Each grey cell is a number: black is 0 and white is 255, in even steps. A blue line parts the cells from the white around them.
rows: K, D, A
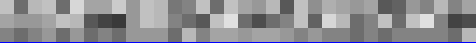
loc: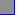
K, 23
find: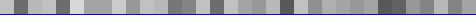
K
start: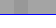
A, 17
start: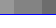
A, 23
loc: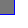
K, 13
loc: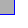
K, 24

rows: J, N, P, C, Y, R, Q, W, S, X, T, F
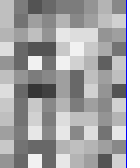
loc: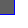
Y, 8
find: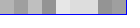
P
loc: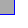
C, 8
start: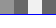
F, 1

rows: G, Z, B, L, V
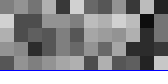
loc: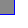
L, 2
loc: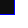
Z, 11
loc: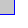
V, 12
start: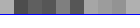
B, 1
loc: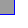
B, 8

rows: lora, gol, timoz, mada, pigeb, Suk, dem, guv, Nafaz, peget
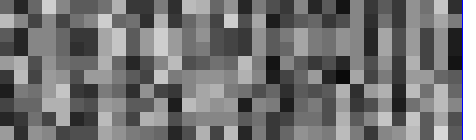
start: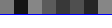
pigeb, 19
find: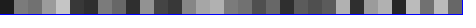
dem
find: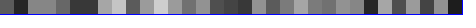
timoz

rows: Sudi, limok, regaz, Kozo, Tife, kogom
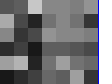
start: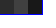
Kozo, 1
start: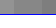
regaz, 4
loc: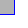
Tife, 2
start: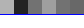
Tife, 2

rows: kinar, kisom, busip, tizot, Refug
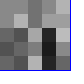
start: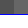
tizot, 1
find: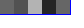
Refug
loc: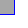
busip, 3
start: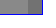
kinar, 1
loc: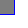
tizot, 3

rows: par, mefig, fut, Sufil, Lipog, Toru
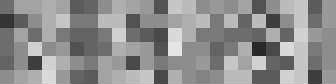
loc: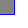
Toru, 15
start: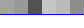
par, 10

